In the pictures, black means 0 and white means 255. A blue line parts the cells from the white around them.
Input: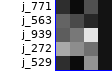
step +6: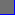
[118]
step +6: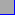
[175]
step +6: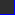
[52]
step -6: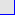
[222]
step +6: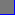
[126]
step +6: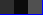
[52 17 86]
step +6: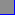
[147]

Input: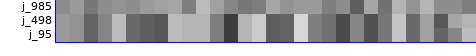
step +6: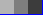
[186 132  66]
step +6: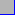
[186]
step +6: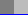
[132 194]
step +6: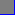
[132]
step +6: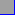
[166]

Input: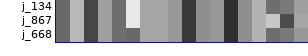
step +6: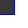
[62]
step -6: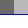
[ 98 178]
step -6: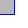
[178]
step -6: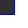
[42]

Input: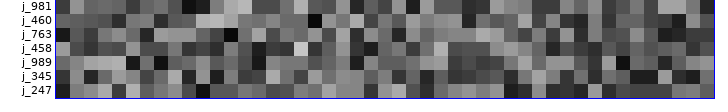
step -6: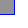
[141]
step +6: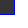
[59]
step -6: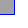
[157]
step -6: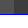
[75 54]
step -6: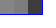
[127 119  54]

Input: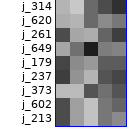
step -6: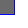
[100]
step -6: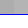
[167 174]
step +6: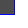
[82]
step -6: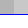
[174 194]

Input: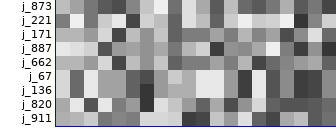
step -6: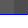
[84 71]
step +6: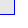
[237]
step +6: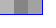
[188 139 168]
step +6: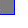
[131]
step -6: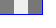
[119 233 113]
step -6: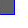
[92]

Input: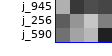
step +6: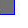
[119]
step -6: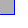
[170]
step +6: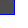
[83]

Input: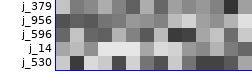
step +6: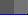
[ 95 122]
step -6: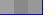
[154 131 146]
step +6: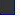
[57]
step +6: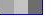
[172 201 115]

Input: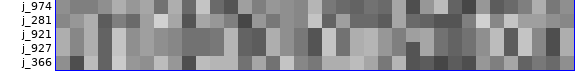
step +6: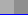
[180 149]
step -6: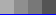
[168 137 114  78]
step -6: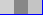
[203 129 190]
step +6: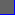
[105]
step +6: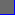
[112]

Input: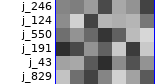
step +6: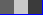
[103 207  65]
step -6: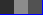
[ 39 134  76]
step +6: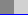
[139 215]

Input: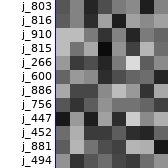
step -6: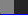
[125  31]
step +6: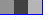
[152  71 187]
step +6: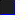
[36]
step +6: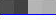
[ 84  71 187 181]
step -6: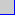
[198]

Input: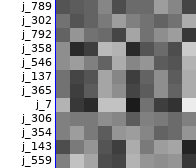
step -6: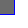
[101]
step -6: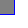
[122]

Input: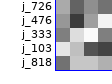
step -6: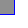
[137]
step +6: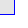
[235]
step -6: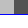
[185  77]
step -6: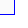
[244]

